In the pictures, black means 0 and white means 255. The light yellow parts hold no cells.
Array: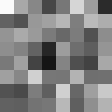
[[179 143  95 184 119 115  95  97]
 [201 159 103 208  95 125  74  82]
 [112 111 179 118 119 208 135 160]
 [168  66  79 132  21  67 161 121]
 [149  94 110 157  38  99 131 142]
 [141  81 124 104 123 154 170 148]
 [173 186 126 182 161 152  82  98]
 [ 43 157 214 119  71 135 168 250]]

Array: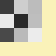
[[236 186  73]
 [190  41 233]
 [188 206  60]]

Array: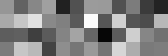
[[125 122 173 214 116 153 118 142  67 185 198 123]
 [113 134 207  92   6 102 164 132  91  63  96  93]
 [184  76  84 208  86 252  89 128 137 225 198 169]
 [ 35  59 124  81 154 155  81  33 160 135  98 150]]

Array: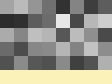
[[176  83  64 138  81  87 139  81]
 [141 194 131 181 138 135  76 107]
 [ 74 143 188  87 181 191 134 171]
 [205 183  72 231 108  93  48  44]
 [ 93  62 132  50 112 149 186 164]]

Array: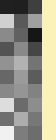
[[109 125 241]
 [119 173 111]
 [141 107 221]
 [130 149 136]
 [ 92 155 103]
 [116 178 146]
 [ 70 137  83]
 [ 22  97 138]
 [160  89 208]
 [ 63  31  32]]

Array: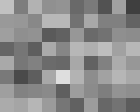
[[ 92 115 103 156  97 118 155 182 165 171]
 [142 147 126 139 157  95 138 134 130 159]
 [169 182 162 141 179 222 168  94  74 121]
 [151 172 129  98 168 104 107 129 119 169]
 [183 161 190 175 183 134 170  94 118 101]
 [140 143 114 106 151  97  90 146 143 159]
 [ 99 128 128 168 114 184 184 136 151 153]
 [ 63 161  82 122 105 147 144 178 125 193]]

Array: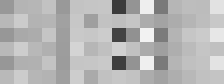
[[196 193 184 174 162 172 194 198 193 170 205 159 179 182 204 185]
 [227 195 192 181 122 239 147  62 201 198 197 156 195 177 176 151]
 [192 197 187 174 159 171 193 208 192 182 212 157 176 184 205 185]
 [231 203 198 180 123 242 145  66 204 199 201 158 197 172 169 151]
 [200 189 181 172 163 172 197 190 194 159 199 161 181 179 203 184]
 [226 188 189 182 121 238 148  59 198 197 195 153 194 182 180 152]]

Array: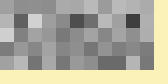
[[120 181 106 106 142 153 119 168 116 184 161]
 [124 136 127 147 118 143 134 163 135 152 124]
 [174 143 164 135 163 140 121 151 163 129 207]
 [176  62 160 185 111  78 138 158 209  96 181]
 [171 179 186 155 185 168 170 141 143 142 160]]

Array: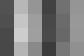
[[144 119  60 137 180  72]
 [151 104  74 159 205  73]
 [152 107  72 158 197  79]
 [149 113  66 149 183  82]]
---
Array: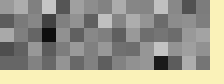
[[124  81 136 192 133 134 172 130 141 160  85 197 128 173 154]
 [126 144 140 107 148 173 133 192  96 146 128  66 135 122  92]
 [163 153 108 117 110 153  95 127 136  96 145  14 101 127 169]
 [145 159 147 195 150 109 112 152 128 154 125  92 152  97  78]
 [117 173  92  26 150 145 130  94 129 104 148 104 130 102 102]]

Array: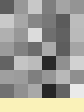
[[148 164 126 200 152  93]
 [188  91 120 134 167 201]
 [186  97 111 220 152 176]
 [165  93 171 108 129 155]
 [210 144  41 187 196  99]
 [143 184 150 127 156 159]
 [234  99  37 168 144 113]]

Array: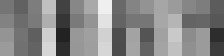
[[ 92 125 134 155 166 147 132 105 239 169 135  66 192 125  97 117]
 [ 87 102 100 181 167 118 118 100 226 148 122  54 174 122 108 130]
 [ 45 155 140 201 161  84 163  77 209 160 152  34 207  95 115 148]
 [ 60 155 144 192 164  98 165  76 214 158 151  45 214  99 113 155]]

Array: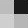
[[ 27 188]
 [182 207]]

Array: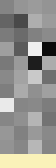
[[148 155 149 132]
 [155 174  73 100]
 [139 129 107 123]
 [ 11 239  91 159]
 [172  29 154 121]
 [111 201 163 137]
 [160 144 171 126]
 [125 137 134 234]
 [115 181 144 134]
 [137 153 129 151]
 [133 183 135 147]]

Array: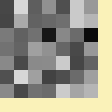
[[152 202  79 145  94 215  71]
 [181 202 111 104  98 170  69]
 [ 11 107 136  22 113  97 122]
 [152  73 102 145 160 100 114]
 [ 99  70 203 139 138  73 137]
 [159 107  78  66 160 215  80]
 [181 165 203 107 113  72 137]]

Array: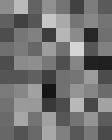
[[ 90 125  65 115 144  99 186 141]
 [116 136 117 169 198  86  65  96]
 [111  38 139 181  60 129 118  77]
 [129  86 213 113 157 103 123 112]
 [ 31  33 134  79 120 142 139  77]
 [ 76 155 117 113  63  97  86  85]
 [108 133 148 113  22 161 135 122]
 [163  71 185  76  57 153 154 114]
 [ 92 148 116  87 161 116 166 106]
 [ 75 120  88 128 168 104  83 103]]
